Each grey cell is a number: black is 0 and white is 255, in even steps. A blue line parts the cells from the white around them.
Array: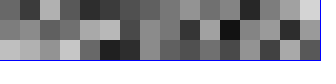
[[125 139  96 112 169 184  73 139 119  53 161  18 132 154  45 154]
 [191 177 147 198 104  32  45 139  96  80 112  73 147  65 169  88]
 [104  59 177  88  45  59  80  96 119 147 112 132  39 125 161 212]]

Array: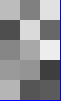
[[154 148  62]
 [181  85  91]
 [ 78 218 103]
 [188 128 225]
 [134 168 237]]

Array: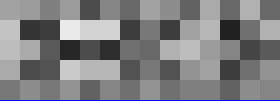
[[195  53  61 234 210 210  61 120  61 162 183  33 112 177]
 [170  76  82 202 183 183  82 120  82 147 162  61 112 147]
 [189 170  90  39  76  45 112 104 177 189 155 133  69  90]
 [120 141 120 147  98 133 112 147 112 127 127  98 141 133]
 [162 155 127 155  76 133 104 162 141  98 170 104 177 104]]

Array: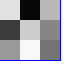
[[154 248 115]
 [ 59 205 134]
 [225   8 184]]

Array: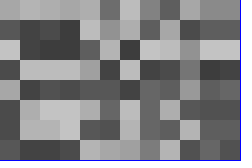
[[195  67  61  61  94 180  61 195 188 146 195 195]
 [ 87  67  67  75 180 167 160 124 180  81 102  81]
 [ 87  67  75  61 188 146 174  94 167  75  94  94]
 [167  67  81  75  87  87  67 102  94 153  94 102]
 [167 180 174 167 174 109 188 130  94 167 138 138]
 [ 75 180 180 195  87  81 180 102  94 180  94  94]
 [ 75 188 188 188 160  67 188  67  75 117  61  67]
 [ 75 174 195 195 174 102 188 102 174  87  81  81]]

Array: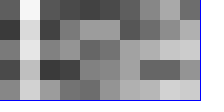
[[ 74 191  58  66 129 135 162 102 102 148]
 [ 58 218  66 122 156 156  86 109 141 176]
 [ 94 246  86  74  66  74  94 135 169 109]
 [122 230 129 148 102 115 162 176 198 204]
 [135 210 156 115 109 148 176 183 210 204]]

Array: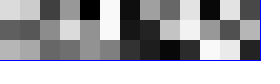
[[219 204  64 152   0 249  14 160 103 227   8 227  72]
 [182 168 103 111 146 127  50  29   8  43 249 234  35]
 [ 95  87 140 219 146 249  22  35 196 242 152  80 182]]

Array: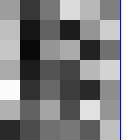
[[170  28  83  68 184 211]
 [190  22  98  28 149 205]
 [251  49 104  61  41 141]
 [ 41  76 112 119  90 190]
 [157  55 119 219 184 127]
 [198   9 149 170  34 112]
 [177  98 164  76 225 149]]
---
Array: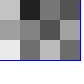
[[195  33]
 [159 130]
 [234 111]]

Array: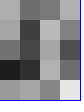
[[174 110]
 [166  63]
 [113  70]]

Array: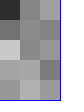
[[ 46 133]
 [114 139]
 [202 137]]

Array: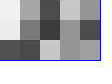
[[241 167]
 [236 121]
 [ 82  74]]

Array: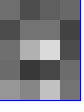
[[110  77]
 [ 75 115]
 [111 177]]

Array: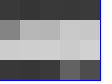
[[ 57  53]
 [132 183]
 [204 206]]

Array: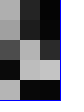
[[175  36]
 [160  28]
 [ 76 180]]

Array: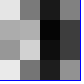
[[229 122]
 [172 176]
 [151 210]]

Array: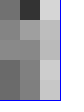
[[113  51]
 [132 159]
 [137 136]]
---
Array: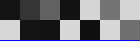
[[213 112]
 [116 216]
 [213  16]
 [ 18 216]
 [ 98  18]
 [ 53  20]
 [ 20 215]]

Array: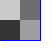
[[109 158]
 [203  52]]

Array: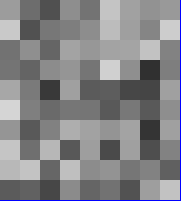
[[153 205 130 126 160 142 160 130  96 194]
 [146 133 194  48  69  89  52  78 130 158]
 [161 159 164 143  71 120 163 160 118  82]
 [196 188 163 208  93  89 148  74 147 114]
 [115 141 151 117  91 117 162 158 140 101]
 [142 126 163 149 160 118 174  88 191 139]
 [ 80 119 101 140  57 106 129 183 102  71]
 [109  81 143 100 122 127  89 111 195  97]
 [156 201 114 116 167 213 149 197 184  91]]

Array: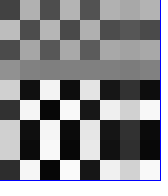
[[179  74 168 129  13 248  11   8 249]
 [168  86 162 124  50 209  49  47 210]
 [177  76 168 127  22 239  21  17 240]
 [ 82 176  91 128 228  23 230 233  22]
 [180  73 169 128  13 249  11   7 250]
 [ 77 182  87 127 243   7 245 249   6]
 [177  76 166 129  16 245  15  11 246]
 [ 66 189  75 145 208  49 208 208  45]]

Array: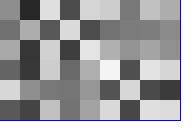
[[173 138 144 214  59 219]
 [193 125 164 227  74 223]
 [120 124 147  79 215  71]
 [205 114 176 243  83 217]
 [213  77 228 174 150 163]
 [ 75 218  62 105 117 115]
 [222  87 209 205 120 193]
 [ 39 173  54  56 143  68]
 [142 113 168 100 215  89]]

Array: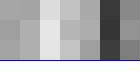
[[137 147 126]
 [ 57  53  61]
 [169 173 159]
 [194 181 195]
 [220 230 228]
 [164 175 175]
 [165 159 164]]

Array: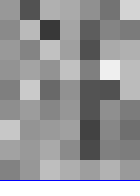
[[212 123 176 188 187 124 111 125 154]
 [115 132 170 239  81 143 135 128 178]
 [144  93  80 127  83  83  66  74 158]
 [170 165 160 193 145 150 160 139 174]
 [176  56 193 147 105 134 154 169 190]
 [ 82 186 132 163 202 156 148 153 151]
 [152 138 153 147 127 142 199 162 130]]
